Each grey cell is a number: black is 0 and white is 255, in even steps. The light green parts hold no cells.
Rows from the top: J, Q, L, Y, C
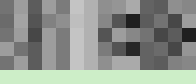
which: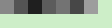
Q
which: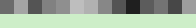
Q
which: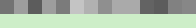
C

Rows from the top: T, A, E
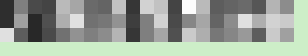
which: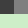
A
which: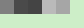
T

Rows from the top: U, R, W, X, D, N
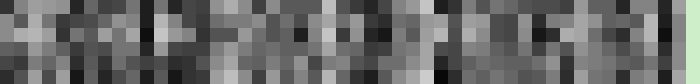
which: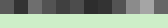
D
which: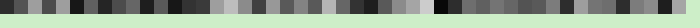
N

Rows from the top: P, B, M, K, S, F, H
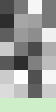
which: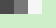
P
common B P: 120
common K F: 203
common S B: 45
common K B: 120
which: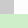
F

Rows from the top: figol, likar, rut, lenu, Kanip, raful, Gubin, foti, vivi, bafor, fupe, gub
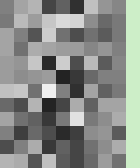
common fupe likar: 141
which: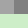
rut
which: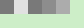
vivi
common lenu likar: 156

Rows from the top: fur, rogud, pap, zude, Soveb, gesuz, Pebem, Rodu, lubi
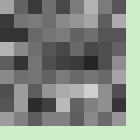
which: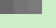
pap
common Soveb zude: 79

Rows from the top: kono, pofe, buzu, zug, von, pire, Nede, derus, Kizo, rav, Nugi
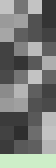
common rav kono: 195
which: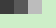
Kizo
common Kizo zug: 188
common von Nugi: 89
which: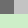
rav
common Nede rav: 66

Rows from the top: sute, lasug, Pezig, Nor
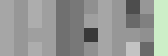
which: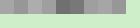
lasug
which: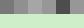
sute
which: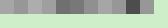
sute
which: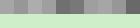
lasug
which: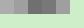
lasug

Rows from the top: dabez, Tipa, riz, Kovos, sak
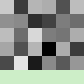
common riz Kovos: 173
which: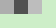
dabez
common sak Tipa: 138
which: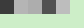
dabez
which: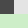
sak

